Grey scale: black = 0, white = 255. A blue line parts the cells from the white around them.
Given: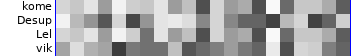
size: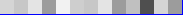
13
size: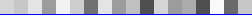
18

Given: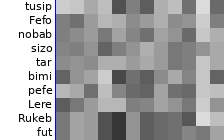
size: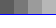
4
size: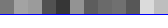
12
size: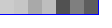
7
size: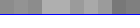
10
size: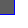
1

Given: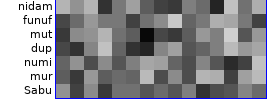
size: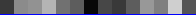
14
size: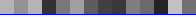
14
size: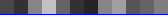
12
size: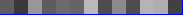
13

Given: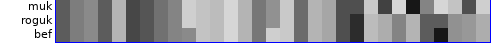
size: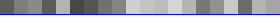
20
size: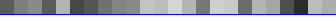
24

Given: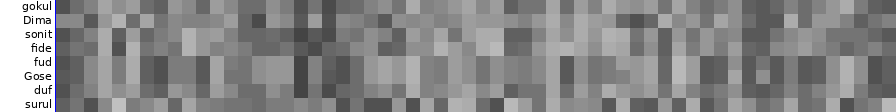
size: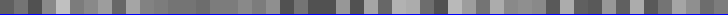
52
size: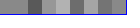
9

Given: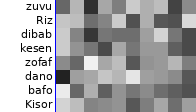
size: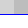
2
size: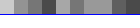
10
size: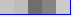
5
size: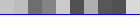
10
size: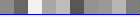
10
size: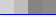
4
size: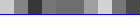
10

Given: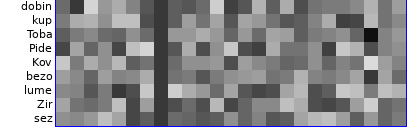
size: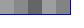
5
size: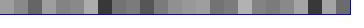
25
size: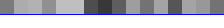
16

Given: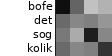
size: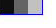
3
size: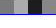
4
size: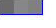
3

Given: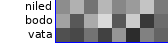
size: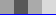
4
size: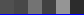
6
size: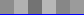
6

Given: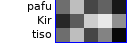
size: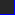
1
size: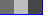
3

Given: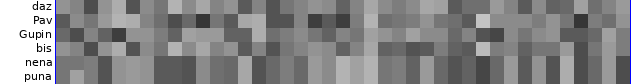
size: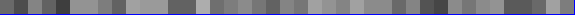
41
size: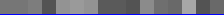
16
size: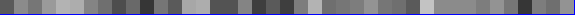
41

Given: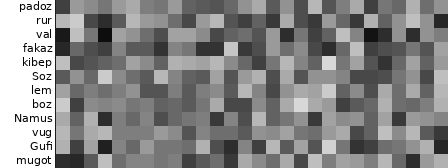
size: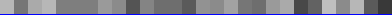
28
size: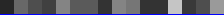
16
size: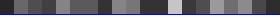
20
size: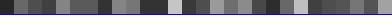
28

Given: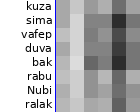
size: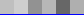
6
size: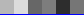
6
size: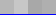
4
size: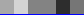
6

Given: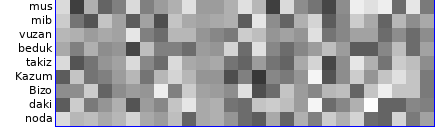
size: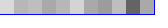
11
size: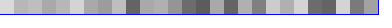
27
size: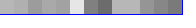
13
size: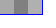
3
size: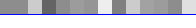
14
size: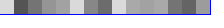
15

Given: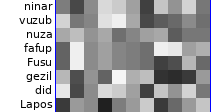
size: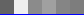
6
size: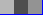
3
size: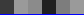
6
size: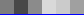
6
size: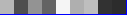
9
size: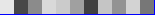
11
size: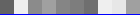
10

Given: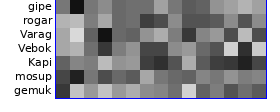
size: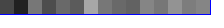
15
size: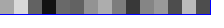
15
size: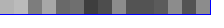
15

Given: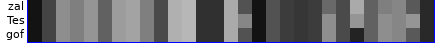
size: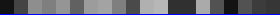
20
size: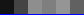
6

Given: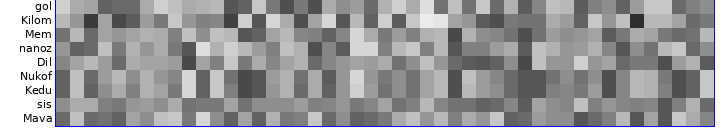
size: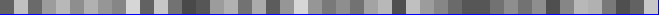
47
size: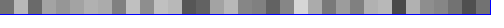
35
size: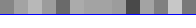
14

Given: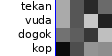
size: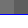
2
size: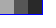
3
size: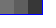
3
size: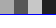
4

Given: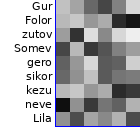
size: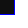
1
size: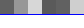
6
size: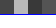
4
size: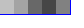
5
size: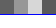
4
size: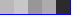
5
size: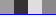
4

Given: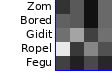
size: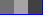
3
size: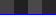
4
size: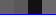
4
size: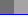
2
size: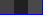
3
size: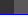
2
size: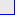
1

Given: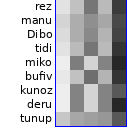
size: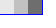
3
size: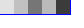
5
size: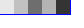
5
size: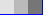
3
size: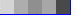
5

